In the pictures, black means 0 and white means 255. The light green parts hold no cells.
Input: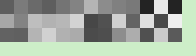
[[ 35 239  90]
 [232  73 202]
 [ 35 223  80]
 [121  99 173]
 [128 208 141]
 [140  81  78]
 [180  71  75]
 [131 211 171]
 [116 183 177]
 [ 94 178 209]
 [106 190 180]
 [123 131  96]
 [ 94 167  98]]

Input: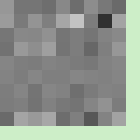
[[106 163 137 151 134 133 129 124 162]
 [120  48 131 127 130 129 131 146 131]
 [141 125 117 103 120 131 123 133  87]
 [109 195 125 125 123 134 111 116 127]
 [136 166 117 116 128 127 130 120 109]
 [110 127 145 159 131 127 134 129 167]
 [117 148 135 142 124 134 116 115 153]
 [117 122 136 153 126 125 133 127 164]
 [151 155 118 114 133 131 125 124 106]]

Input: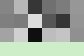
[[151 148 144]
 [124  53 196]
 [112  86 189]
 [ 54 221  15]
 [183 123 208]
 [133 127 163]]

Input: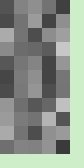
[[ 64 143 159 199 150 118 117 192  84 154  58]
 [115  68 141  92  68  68  78 103 180 144 147]
 [143 155  77 104 132 143 149  87 115  77 129]
 [131 115 116 108 118 123 121 111 123 116 131]
 [ 83  75 171 138  87  70  75 150 155 170 111]]

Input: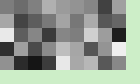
[[160 102  29 239 136]
 [ 65  87 157 148  88]
 [134 171 208  85 183]
 [147 119 126 166 168]
 [155 164 134 190 232]
 [176 121  58 139  60]
 [128  93 134  74  21]
 [108  68  94 159  43]
 [125 167 233  47 145]]

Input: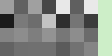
[[233  60 107 133]
 [ 95 117 141 114]
 [232  47 119  91]
 [ 71 195 147 112]
 [160 109 126 112]
 [ 97 122 141 111]
 [159  27 132  99]]

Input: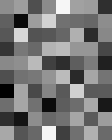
[[ 47 141 136  71  32 116  91  24 157 106]
 [157 103  43 150 124 166  90 169  90 177]
 [161 108 176 150  94  41 208 109 166 112]
 [246 113 102 187  45 187  89  93 114  63]
 [139 210  87 179  64 148 133  11 104 245]
 [ 79 157  83 105 186 120  73 113 142 104]
 [158  10 215 120 143 114 166 166  19  85]
 [141  96  87  52 137  79   0 110  46 168]]

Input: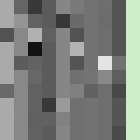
[[ 85  85  85  85 114  94  72  85  85  74]
 [110 108 110 110 228 137 110 110 110 110]
 [114 114 114 114 114 116  97 114 114 114]
 [121 106  82 179  84 112 128 112 112 112]
 [134  55 134 134 134 134 134 154 129 134]
 [ 91  91  96  91  91  91  91  57  97  91]
 [ 56  98 177  18  98 103  98  98  96  98]
 [101 149 136 136  92 136 136 136 137 136]
 [170 170  82 170 170 170 105 170 170 170]]
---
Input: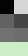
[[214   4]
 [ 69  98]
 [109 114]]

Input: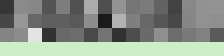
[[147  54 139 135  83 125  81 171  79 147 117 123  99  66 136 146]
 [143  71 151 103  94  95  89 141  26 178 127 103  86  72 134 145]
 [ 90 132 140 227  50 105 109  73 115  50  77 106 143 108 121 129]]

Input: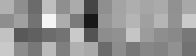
[[168 177 142 107 191 143 171  69 143 164 174 166 170 145]
 [202 142 160 115 245 173 123  24 151 165 181 160 181 146]
 [120 194  89  96 108 115 202  83 141 145 197 156 142 137]
 [114 201 141 120 186 127 177 169 107 141 120 135 131 145]]

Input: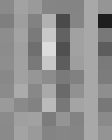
[[149 138 162 154 133 132 132 168]
 [ 30 127 158 130 177  74 133 168]
 [120 141 163 122 200  98 161 168]
 [ 93 140 160 111 220  80 161 168]
 [122 142 161 121 199  93 158 168]
 [124 136 161 150 140 122 129 168]
 [142 139 171 136 169 106 145 168]
 [120 154 138 130 186 120 164 168]
 [138 139 159 161 124 148 131 168]
 [148 138 163 154 132 134 133 168]]

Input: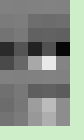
[[129 129 128 129 130]
 [110 123 125 110 108]
 [ 96 115 121  97  98]
 [  7  42  84  34  81]
 [132  74 103 168 233]
 [129 129 128 129 130]
 [ 92 112 120  94  97]
 [141 108 119 157 187]
 [141 115 123 152 174]]

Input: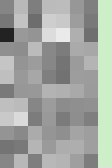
[[127 133 185 126 187 188 151]
 [121 119 195 109 206 201 157]
 [111  34 153 148 220 234 175]
 [167 143 141 187 136 124 170]
 [180 197 148 156 135 116 155]
 [156 191 153 167 127 114 157]
 [155 121 151 152 179 176 169]
 [145 191 187 134 156 140 143]
 [127 201 218 124 153 123 142]
 [158 148 137 171 149 143 164]
 [159 116 121 181 154 173 174]
 [125 134 184 126 184 180 159]]

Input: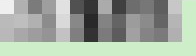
[[199 239 176 123 158 225  81  53 171  64 109 119  94]
 [181 186 190 177 140 217 136  41 131 100 156 139 101]
 [176 184 168 157 148 194 127  50 123  92 161 132 122]]

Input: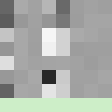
[[159 102 170 162 182 105 158 162]
 [165  92 152 161 149 120 157 165]
 [162 196 168 160 246 210 170 166]
 [159 149 168 159 240 210 157 159]
 [161 222 167 162 164 165 162 157]
 [166 152 160 168  39 202 161 161]
 [161  99 167 165 228 206 160 165]]

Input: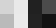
[[ 75 212 233  33]
 [ 19 186 234  35]]
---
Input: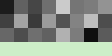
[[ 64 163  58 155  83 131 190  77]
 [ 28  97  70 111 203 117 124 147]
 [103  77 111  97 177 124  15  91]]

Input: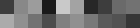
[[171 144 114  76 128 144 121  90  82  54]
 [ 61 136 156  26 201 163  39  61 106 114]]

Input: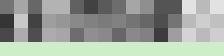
[[ 53 200  66 158 150 137 129 123 129 116 103  78 116 186 206 192]
 [ 72 172  78 172 166 109 143 137 103 137 129  60 158 212 186 206]
 [116 166 103 179 179  97  66  90 109 166 143  84  84 226 186 226]]

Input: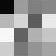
[[183 213  92 233]
 [  8 156 128 134]
 [205 120 148 164]
 [247  98 177 198]]

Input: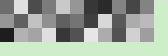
[[109 223  76 123 201 150  55  42 131  70 131]
 [ 29 178 164 223  55  82 230 172  82 209 158]
 [150  96 194 144  96 116  63 216  89 172 186]]

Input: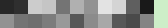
[[146 116 110 124 153  87 139 168  87  74 132]
 [ 39  47 204 197 116 176 146 227 212  95  25]]
